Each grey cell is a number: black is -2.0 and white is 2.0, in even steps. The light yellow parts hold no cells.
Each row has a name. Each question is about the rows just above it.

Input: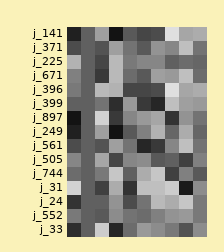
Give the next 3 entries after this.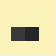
[1.0 0.5 0.4]
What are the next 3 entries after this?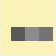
[-0.3  0.0  0.3]
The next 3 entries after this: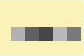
[ 0.1  0.1 -0.5]
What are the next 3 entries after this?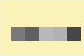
[-0.9 -0.8  1.5]
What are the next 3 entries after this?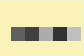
[ 1.0  1.2 -1.6]

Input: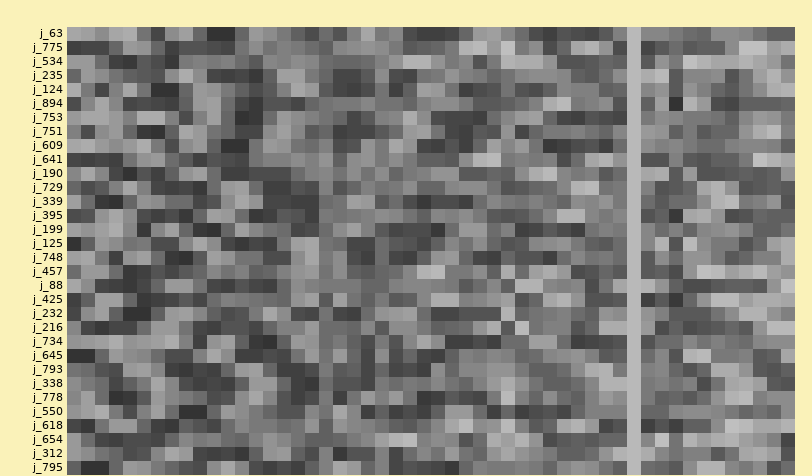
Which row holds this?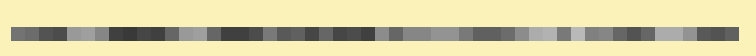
j_793
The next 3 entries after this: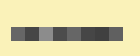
[ 0.0 -0.1  0.1]

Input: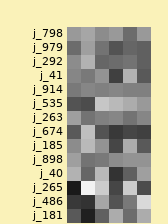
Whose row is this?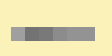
j_898
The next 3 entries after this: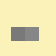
[0.0 0.1 0.0]

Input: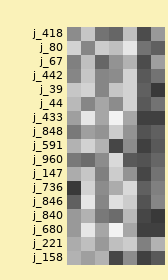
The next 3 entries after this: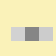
[ 1.0  1.6 -0.2]
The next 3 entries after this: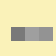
[ 1.2  0.3 -0.7]
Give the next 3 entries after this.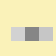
[ 1.3 -0.5 -1.1]
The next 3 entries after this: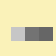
[ 1.0 -0.8  0.4]

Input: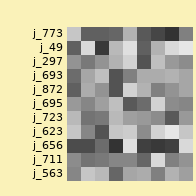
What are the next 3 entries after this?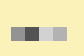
[0.0 0.3 0.6]
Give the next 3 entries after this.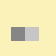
[ 0.9 -0.4  0.6]
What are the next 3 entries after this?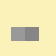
[ 0.5  1.0 -0.6]
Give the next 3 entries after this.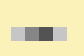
[1.2 0.2 1.3]
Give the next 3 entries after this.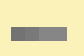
[-0.4  1.4  0.0]
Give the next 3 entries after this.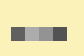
[1.3 0.8 0.0]

